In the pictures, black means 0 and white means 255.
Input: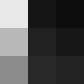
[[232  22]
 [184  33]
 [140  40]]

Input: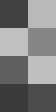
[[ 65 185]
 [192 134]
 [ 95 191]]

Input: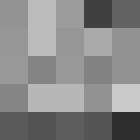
[[147 187]
 [150 187]
 [153 132]]

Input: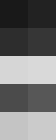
[[ 25  34]
 [ 45  54]
 [214 217]]

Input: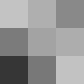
[[195 175]
 [123 163]
 [ 54 120]]

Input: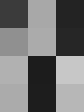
[[ 59 168]
 [144 171]
 [177  28]]
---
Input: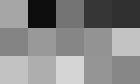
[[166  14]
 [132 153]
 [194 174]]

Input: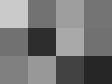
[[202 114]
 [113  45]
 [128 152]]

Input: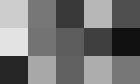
[[205 119]
 [227 115]
 [ 38 168]]

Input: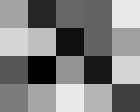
[[164  37]
 [214 190]
 [ 86   0]]

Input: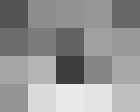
[[ 84 140]
 [108 124]
 [165 180]]

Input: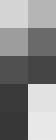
[[212 181]
 [157 106]
 [ 80  69]]

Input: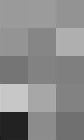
[[154 155]
 [148 134]
 [117 130]]

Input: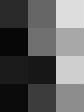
[[ 42 102]
 [  7 112]
 [ 27  23]]
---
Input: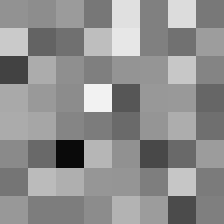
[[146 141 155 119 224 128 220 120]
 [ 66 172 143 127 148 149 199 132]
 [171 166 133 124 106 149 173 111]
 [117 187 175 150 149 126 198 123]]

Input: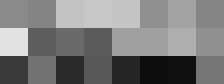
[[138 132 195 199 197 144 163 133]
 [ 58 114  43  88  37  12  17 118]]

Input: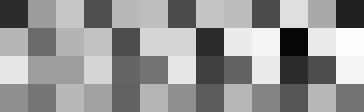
[[ 44 156 198  79 184 190  75 197 188  75 223 169  33]
 [230 157 157 214 101 115 231  64  98 234  43  76 244]]

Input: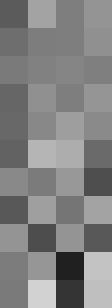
[[ 91 163 126 148]
 [122 129 133 127]
 [104 136 158 138]
 [137 123 152  78]
 [148  77 148  88]
 [122 210  52 191]]

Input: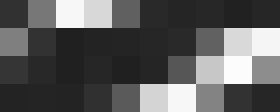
[[ 49 119 247 216  96  41  37  39  33  38]
 [ 53  40  32  38  32  37  86 199 252 141]]

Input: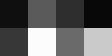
[[15 90 46  8]]
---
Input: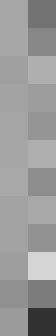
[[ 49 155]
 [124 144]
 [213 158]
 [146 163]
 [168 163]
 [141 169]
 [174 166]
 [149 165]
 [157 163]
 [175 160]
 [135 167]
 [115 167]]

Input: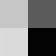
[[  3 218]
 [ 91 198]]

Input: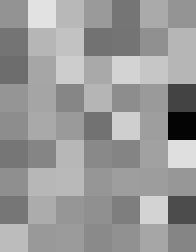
[[133 166 145 138 155 153 188]
 [ 76 211 126 144 150 172 118]
 [151 157 158 150 185 183 143]
 [223 161 132 137 183 133 118]
 [  4 158 207 114 154 169 141]
 [ 67 154 141 181 134 165 149]
 [182 198 211 169 205 166 109]
 [182 144 116 114 194 182 116]
 [148 170 117 154 184 226 147]]

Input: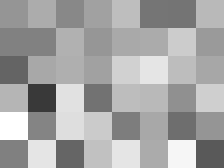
[[ 89 246 171 229 193 101 229 128]
 [149 110 168 125 203 222 132 255]
 [207 144 185 189 114 225  57 181]
 [167 189 229 209 161 175 168 100]
 [154 204 171 169 150 177 129 129]
 [185 116 117 190 161 136 172 149]]

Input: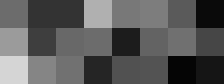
[[ 21   5  83  81  37 113 133 213]
 [ 70 112  99  28 108 104  62 155]
 [ 10  90 125 120 176  51  51 108]]

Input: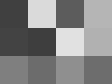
[[109 143 108 127]
 [177 225  62  67]
 [181  92 218  64]]

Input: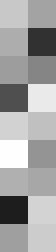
[[204 159]
 [211  29]
 [167 176]
 [148 254]
 [192 210]
 [234  79]
 [133 157]
 [ 49 173]
 [163 200]]

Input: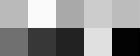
[[  3 224  34  55 112]
 [188 204 169 250 186]]

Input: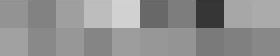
[[136 128 122 148 151 157 133 151 137 161]
 [171 167  54 125 104 209 189 159 130 147]]
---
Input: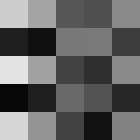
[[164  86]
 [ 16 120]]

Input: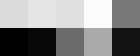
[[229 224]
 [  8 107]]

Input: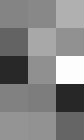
[[136 176]
 [168 145]]

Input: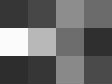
[[ 71 141]
 [184 109]]

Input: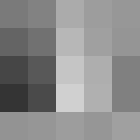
[[130 171]
 [113 183]]

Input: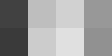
[[190 209]
 [204 224]]

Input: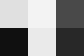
[[243  73]
 [234  40]]
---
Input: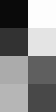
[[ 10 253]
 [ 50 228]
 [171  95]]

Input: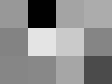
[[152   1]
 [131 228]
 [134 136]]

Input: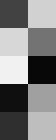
[[ 66 209]
 [215 115]
 [241   8]]

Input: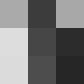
[[170  60]
 [221  70]
 [219  77]]

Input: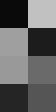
[[ 10 193]
 [159  28]
 [153 106]]

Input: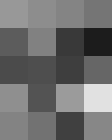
[[152 141]
 [ 92 129]
 [ 75  78]]

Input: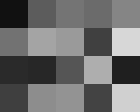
[[ 17  92]
 [114 164]
 [ 42  39]]

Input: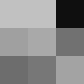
[[193 193]
 [160 169]
 [109 119]]

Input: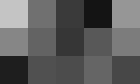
[[196 112]
 [134  99]
 [ 30  80]]
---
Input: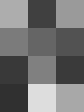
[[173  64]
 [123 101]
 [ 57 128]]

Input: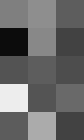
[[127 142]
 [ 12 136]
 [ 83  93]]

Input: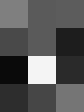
[[127  90]
 [ 73  90]
 [ 10 244]]

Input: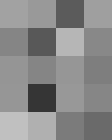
[[162 153]
 [133  88]
 [149 133]]

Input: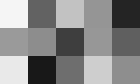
[[245  98]
 [154 141]
 [233  24]]

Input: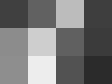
[[ 64  97]
 [140 206]
 [142 237]]

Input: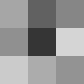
[[166  97]
 [144  53]
 [203 172]]
